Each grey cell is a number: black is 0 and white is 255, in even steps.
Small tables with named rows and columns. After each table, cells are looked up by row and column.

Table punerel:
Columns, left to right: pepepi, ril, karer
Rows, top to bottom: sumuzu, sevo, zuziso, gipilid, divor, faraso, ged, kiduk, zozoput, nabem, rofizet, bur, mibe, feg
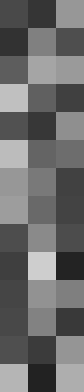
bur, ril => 130
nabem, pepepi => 63
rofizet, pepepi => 69
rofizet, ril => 146
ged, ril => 121
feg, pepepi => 181
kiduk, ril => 105
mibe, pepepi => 79
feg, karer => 174
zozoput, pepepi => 77
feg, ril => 34
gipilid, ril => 96
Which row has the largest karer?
feg

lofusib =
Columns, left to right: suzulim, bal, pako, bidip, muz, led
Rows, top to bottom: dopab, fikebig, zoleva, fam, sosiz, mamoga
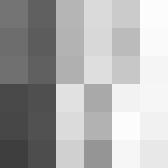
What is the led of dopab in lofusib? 252
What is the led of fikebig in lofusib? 250
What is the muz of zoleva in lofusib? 199
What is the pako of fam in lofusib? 225
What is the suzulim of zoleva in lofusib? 112
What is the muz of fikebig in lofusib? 187
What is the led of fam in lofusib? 246
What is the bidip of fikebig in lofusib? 216
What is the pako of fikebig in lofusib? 179
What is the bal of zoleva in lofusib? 96
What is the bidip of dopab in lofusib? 218
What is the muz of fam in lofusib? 242
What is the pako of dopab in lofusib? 181
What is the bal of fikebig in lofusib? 92
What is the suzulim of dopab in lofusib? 116
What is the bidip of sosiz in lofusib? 178
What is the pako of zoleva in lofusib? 176
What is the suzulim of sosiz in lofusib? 71
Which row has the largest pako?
fam

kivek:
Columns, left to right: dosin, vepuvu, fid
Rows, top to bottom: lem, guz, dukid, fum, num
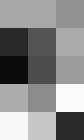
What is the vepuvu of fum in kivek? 139
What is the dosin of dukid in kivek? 11
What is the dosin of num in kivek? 248
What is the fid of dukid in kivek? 155
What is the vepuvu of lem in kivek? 168
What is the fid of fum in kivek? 249
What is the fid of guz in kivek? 169
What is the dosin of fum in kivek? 172
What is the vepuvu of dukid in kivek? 77
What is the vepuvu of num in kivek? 198
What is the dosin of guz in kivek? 41
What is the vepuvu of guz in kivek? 85
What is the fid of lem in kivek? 145
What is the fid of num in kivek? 43
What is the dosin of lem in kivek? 167

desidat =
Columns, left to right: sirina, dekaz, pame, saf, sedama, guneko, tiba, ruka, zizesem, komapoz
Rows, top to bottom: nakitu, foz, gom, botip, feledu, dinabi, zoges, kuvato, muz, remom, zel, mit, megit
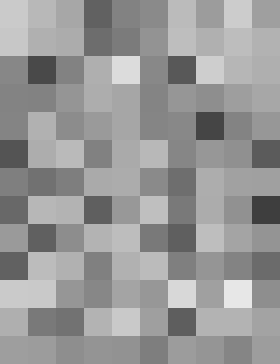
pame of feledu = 140
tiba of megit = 156
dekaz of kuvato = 183
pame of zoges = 126
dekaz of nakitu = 184
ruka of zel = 160
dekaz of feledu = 177
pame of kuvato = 179
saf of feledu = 154

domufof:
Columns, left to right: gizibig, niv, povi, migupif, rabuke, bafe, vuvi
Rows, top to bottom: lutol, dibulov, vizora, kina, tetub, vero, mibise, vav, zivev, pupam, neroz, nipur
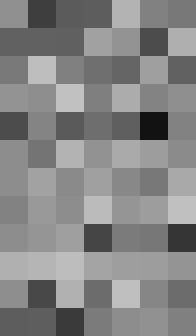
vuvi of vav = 192
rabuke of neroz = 191
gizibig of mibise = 141
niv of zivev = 149
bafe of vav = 157
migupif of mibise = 160
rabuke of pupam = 158
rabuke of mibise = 136
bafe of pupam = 157
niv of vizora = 190
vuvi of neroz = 108
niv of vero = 116

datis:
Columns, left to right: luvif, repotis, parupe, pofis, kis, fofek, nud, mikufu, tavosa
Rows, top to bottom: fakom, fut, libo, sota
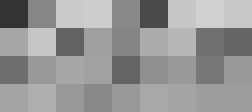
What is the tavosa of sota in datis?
158
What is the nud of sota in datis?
165
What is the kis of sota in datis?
153
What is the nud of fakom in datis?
198
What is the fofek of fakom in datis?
74
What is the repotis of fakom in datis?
135
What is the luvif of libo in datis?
110
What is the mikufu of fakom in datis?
208
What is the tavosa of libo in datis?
153
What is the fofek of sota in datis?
168
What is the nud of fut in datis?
182
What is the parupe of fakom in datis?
202
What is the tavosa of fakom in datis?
200
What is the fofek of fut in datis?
171

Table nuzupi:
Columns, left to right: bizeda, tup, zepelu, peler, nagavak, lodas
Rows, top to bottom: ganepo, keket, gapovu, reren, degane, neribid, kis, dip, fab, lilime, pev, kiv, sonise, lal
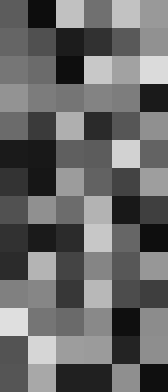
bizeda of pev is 128
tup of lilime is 180
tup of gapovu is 107
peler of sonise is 155
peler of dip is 179
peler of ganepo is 112
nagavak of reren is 125
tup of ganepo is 13
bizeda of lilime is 43
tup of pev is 134
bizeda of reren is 147
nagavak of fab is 102
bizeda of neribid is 26
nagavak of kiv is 15
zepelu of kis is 156
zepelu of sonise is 157

